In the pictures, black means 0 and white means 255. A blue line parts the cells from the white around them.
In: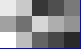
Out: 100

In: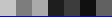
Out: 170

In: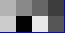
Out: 232

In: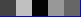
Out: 4

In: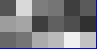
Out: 171

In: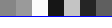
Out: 251

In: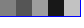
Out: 157

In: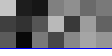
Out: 121

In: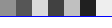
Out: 218
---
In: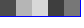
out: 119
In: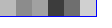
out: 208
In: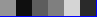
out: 42
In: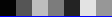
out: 151
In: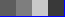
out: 57
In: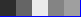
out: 159
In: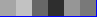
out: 121
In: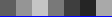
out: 169
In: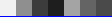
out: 74
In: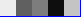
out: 196
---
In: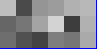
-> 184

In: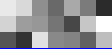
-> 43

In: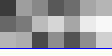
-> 181

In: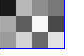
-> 121

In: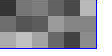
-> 185

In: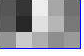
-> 113

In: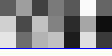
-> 101

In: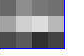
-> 112
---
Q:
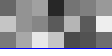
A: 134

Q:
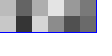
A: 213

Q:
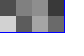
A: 165

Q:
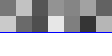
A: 78

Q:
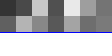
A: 136

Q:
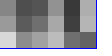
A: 111

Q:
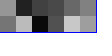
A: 10

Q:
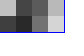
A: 114
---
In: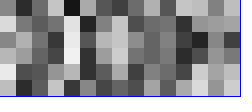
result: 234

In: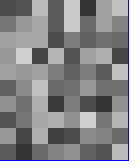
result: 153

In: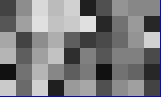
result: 17

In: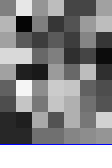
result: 39

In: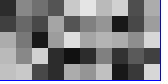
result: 186

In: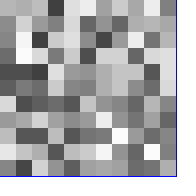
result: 231
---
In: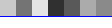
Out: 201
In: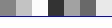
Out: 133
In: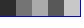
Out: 45
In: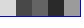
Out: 218
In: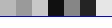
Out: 184
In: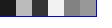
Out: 27
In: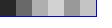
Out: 40
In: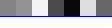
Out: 132
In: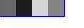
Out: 104
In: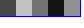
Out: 71
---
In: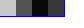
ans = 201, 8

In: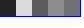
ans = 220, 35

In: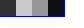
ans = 202, 16

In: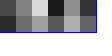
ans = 217, 25

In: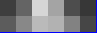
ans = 214, 55

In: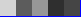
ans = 212, 47

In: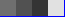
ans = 225, 52

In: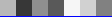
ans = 246, 55

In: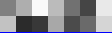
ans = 249, 43

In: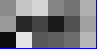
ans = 228, 12
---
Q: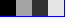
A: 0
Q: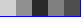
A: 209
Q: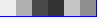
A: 238
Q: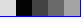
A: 222
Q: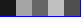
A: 24
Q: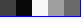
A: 64
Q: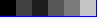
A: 0
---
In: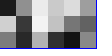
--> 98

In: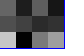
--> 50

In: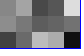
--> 114

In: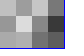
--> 57

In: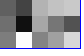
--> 82

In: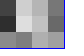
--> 105
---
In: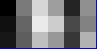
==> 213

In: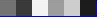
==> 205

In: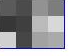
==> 208

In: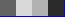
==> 177

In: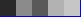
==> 178

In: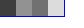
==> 146

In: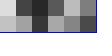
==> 194

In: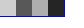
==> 174

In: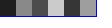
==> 158

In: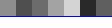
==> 163
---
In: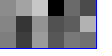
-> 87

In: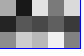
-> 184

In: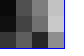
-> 94

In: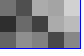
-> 129

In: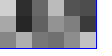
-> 112

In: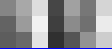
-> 85

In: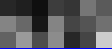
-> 39

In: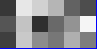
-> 119

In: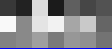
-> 151

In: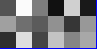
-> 195
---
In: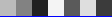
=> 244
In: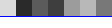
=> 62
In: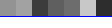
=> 95
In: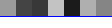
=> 195
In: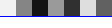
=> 154
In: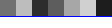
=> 93
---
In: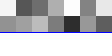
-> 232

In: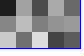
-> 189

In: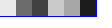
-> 167

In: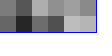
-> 174

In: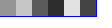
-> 149

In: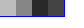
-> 68
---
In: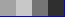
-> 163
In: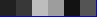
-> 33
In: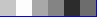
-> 198
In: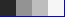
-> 40
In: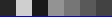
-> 38
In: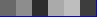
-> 105
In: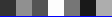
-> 51
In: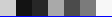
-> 208
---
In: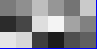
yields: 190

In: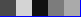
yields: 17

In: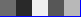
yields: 240

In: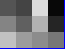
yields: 219

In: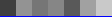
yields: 118

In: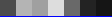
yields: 160

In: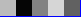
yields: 130

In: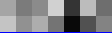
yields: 139
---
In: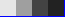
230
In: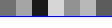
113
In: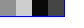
145
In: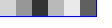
212
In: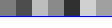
124
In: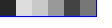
39
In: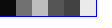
11
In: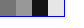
117
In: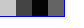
201
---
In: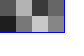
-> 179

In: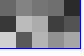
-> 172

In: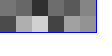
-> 109

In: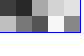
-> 169

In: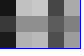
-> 142

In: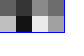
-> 54

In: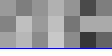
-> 119
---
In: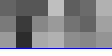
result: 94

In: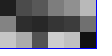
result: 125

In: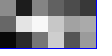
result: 97

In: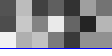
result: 50

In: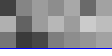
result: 168

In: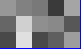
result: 121
